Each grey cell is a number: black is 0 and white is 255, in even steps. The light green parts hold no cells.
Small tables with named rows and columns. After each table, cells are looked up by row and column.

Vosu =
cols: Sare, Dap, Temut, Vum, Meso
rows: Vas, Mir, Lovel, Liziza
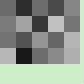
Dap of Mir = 163
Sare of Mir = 123
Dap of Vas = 45
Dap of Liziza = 24
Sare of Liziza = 183
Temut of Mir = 55
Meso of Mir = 117
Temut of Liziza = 109
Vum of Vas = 74
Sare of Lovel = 115
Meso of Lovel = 181
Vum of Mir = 193
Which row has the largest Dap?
Mir

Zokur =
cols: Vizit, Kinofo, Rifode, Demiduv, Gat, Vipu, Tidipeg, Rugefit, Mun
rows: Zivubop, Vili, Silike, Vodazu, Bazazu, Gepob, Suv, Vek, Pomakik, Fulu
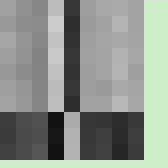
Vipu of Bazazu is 158
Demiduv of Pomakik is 23
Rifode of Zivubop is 135
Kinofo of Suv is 152
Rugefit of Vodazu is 178
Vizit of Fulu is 65
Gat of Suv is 45
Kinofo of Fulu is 75
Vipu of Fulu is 58
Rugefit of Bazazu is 180
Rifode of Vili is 140
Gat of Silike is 50
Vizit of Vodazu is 159
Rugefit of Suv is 184
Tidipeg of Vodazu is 164
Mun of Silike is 164
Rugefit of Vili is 180
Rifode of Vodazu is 131
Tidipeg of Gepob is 154
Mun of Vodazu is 167

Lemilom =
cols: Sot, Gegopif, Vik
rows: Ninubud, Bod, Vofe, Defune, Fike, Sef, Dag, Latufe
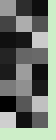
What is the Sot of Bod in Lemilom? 68
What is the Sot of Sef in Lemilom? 123
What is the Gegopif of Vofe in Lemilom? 22
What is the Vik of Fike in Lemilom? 13
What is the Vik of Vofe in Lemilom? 203
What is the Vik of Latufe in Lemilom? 95
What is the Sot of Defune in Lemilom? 36
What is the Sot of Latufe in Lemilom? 207
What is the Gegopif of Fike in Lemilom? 157
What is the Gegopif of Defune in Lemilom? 102
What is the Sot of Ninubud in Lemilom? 156
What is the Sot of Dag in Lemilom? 1
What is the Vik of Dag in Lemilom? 192
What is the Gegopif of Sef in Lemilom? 144
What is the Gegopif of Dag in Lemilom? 87
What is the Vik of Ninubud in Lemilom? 14
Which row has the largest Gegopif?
Bod

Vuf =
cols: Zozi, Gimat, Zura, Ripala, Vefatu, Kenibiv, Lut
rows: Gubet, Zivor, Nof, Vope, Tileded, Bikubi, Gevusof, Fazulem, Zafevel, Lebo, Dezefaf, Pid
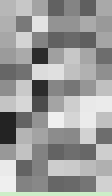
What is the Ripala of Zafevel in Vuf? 140
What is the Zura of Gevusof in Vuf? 76
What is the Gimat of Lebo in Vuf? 194
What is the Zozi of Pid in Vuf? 239
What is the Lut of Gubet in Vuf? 169
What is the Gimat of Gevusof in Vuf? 215
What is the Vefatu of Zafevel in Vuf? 137
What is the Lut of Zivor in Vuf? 153
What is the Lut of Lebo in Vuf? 206
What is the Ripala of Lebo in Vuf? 99
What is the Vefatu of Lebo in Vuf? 110
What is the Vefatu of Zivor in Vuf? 147
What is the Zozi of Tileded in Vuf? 102
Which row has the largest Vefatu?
Fazulem

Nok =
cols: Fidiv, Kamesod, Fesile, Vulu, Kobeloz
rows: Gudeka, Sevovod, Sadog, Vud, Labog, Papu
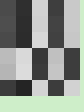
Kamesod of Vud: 217
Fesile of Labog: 59
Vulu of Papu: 60
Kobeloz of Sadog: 199
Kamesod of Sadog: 44
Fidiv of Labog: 181
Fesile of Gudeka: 210
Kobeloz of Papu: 210
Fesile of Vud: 56
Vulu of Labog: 197
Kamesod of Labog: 220
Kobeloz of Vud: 61
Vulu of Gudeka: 62
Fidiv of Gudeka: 75
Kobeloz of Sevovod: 201
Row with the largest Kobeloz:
Papu

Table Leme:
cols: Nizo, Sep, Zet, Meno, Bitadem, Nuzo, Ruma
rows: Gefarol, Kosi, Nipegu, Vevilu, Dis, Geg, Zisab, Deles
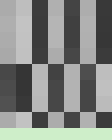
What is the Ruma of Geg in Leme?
192
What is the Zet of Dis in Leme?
183
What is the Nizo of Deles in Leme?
171
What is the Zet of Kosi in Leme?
59
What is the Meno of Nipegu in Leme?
181
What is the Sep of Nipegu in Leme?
194
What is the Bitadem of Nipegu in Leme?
64
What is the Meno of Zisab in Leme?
71
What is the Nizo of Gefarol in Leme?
171
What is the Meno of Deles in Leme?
172
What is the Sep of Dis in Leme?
53
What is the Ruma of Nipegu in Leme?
55
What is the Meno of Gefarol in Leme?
176
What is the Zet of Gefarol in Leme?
60
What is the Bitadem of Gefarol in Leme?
68
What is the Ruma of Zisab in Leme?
187

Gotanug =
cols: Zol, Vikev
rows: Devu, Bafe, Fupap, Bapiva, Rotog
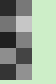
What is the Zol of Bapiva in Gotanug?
142
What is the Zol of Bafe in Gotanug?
117
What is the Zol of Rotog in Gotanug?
52
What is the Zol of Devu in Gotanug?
42
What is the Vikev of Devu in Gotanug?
120
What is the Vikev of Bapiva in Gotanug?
68
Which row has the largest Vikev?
Bafe

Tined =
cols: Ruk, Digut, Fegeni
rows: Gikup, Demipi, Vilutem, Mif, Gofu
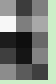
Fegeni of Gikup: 127
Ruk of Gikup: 156
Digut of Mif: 21
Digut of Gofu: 91
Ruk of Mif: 63
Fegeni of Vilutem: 104
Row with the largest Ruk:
Demipi

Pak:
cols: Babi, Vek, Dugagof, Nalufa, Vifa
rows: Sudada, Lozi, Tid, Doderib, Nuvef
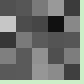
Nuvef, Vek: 90
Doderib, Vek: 90
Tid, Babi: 54
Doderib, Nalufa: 79
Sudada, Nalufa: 153
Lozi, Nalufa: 17
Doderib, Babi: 127
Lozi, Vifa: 136
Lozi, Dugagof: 70
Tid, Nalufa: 84

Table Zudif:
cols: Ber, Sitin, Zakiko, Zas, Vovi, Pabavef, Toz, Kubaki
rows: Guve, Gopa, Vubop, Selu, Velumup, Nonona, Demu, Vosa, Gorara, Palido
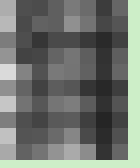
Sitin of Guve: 79
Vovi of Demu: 125
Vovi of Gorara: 134
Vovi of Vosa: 92
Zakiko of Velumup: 82
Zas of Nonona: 93
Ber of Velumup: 218
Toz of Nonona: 40
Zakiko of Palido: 116
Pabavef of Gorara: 74
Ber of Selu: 148

